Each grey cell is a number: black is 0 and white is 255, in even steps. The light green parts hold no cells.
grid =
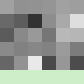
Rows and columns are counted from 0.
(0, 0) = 161
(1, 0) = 105
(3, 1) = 129
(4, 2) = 233
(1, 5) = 222
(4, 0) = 102
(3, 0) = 138
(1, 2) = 50
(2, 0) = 91

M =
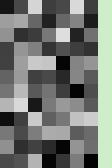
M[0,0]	21
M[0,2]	213
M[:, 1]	[72, 167, 48, 149, 158, 154, 185, 217, 64, 74, 47, 83]
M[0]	[21, 72, 213, 62, 72, 217, 61]
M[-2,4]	5
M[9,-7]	120
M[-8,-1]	149
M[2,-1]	113
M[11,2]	180
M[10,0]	144
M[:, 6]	[61, 28, 113, 50, 149, 90, 78, 90, 204, 107, 110, 2]
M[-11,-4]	33
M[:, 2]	[213, 102, 60, 128, 201, 64, 89, 24, 202, 125, 65, 180]
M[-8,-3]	5
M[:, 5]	[217, 132, 34, 62, 132, 134, 3, 140, 193, 92, 148, 124]
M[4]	[65, 158, 201, 197, 5, 132, 149]
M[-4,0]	14
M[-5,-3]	153
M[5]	[99, 154, 64, 73, 40, 134, 90]
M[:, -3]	[72, 103, 222, 81, 5, 40, 62, 153, 119, 169, 5, 54]

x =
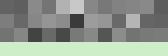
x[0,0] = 99
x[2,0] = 115
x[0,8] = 130
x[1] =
[125, 104, 135, 149, 140, 58, 156, 150, 105, 181, 101, 98]
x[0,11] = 93
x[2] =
[115, 134, 67, 105, 72, 121, 136, 85, 140, 115, 121, 123]
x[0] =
[99, 95, 138, 116, 178, 200, 135, 120, 130, 133, 137, 93]
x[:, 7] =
[120, 150, 85]

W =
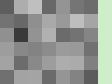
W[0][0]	94
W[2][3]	177
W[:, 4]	[148, 153, 107, 155, 173, 149]
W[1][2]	143
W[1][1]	104
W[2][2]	147
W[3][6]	113
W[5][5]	131
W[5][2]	164
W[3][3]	140
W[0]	[94, 173, 191, 104, 148, 117, 108]
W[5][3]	107
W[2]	[144, 58, 147, 177, 107, 115, 133]

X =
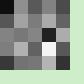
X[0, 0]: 15
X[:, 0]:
[15, 86, 131, 126, 56]
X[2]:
[131, 120, 133, 33, 172]
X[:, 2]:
[89, 124, 133, 98, 119]
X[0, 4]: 75
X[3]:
[126, 177, 98, 244, 88]
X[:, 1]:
[143, 163, 120, 177, 115]

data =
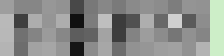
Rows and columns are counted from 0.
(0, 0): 158
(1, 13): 90
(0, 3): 151
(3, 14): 179
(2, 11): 140
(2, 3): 155
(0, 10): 145
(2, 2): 132
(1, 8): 60
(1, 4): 173
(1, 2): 173
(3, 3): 166
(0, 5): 72
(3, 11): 158
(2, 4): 135

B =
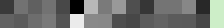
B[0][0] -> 58
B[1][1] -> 91
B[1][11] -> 99
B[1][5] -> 235
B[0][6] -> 184
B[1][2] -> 109
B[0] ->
[58, 114, 96, 114, 72, 0, 184, 122, 153, 79, 54, 116, 116, 135, 40]

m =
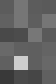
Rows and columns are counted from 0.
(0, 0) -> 92
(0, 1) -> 118
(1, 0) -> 97
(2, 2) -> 119
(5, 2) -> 70
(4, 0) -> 96
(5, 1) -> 74
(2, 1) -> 76

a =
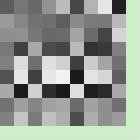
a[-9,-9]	93
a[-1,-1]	155
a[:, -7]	[105, 114, 119, 169, 111, 64, 208, 132, 123]
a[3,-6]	75
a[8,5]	77
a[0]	[93, 118, 105, 146, 188, 70, 179, 230, 34]
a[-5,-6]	223
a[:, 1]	[118, 134, 144, 65, 220, 230, 28, 159, 196]
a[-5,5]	62
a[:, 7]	[230, 122, 69, 56, 164, 214, 42, 143, 143]
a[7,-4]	107
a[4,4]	208
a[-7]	[143, 144, 119, 104, 107, 163, 107, 69, 212]
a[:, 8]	[34, 185, 212, 129, 112, 95, 168, 112, 155]
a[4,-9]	128
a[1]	[154, 134, 114, 112, 94, 138, 123, 122, 185]
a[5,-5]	242
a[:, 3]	[146, 112, 104, 75, 223, 231, 46, 160, 192]
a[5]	[82, 230, 64, 231, 242, 27, 227, 214, 95]
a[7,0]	114

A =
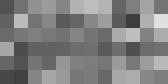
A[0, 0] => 82
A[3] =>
[166, 77, 98, 98, 100, 109, 112, 90, 110, 79, 109, 113]
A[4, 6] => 125
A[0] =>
[82, 113, 145, 155, 133, 178, 189, 179, 101, 127, 163, 116]
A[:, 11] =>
[116, 223, 172, 113, 185, 125]
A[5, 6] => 123
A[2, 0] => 106
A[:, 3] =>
[155, 135, 120, 98, 101, 166]
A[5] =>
[72, 66, 133, 166, 154, 119, 123, 104, 168, 172, 135, 125]
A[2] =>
[106, 119, 128, 120, 114, 133, 116, 106, 171, 190, 130, 172]
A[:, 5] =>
[178, 102, 133, 109, 128, 119]
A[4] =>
[101, 83, 117, 101, 150, 128, 125, 118, 155, 120, 156, 185]
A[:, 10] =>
[163, 176, 130, 109, 156, 135]
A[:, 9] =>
[127, 61, 190, 79, 120, 172]

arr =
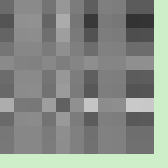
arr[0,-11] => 107
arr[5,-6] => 125
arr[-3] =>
[106, 138, 139, 115, 153, 124, 92, 127, 125, 89, 90]
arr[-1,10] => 112
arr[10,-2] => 112
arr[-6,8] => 126
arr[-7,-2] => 143
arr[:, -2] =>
[91, 51, 78, 108, 143, 92, 84, 201, 89, 110, 112]
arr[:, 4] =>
[151, 171, 158, 143, 126, 151, 155, 97, 153, 142, 141]
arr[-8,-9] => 135
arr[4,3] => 136
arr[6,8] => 124
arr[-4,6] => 196
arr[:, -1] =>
[91, 52, 79, 108, 143, 93, 85, 200, 90, 110, 112]
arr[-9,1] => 140
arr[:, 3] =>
[116, 101, 111, 123, 136, 117, 114, 158, 115, 123, 124]
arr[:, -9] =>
[138, 145, 141, 135, 129, 138, 140, 120, 139, 135, 135]
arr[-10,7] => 122
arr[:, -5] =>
[94, 57, 82, 109, 142, 95, 88, 196, 92, 112, 113]
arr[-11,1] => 138
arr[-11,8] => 125
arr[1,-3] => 119
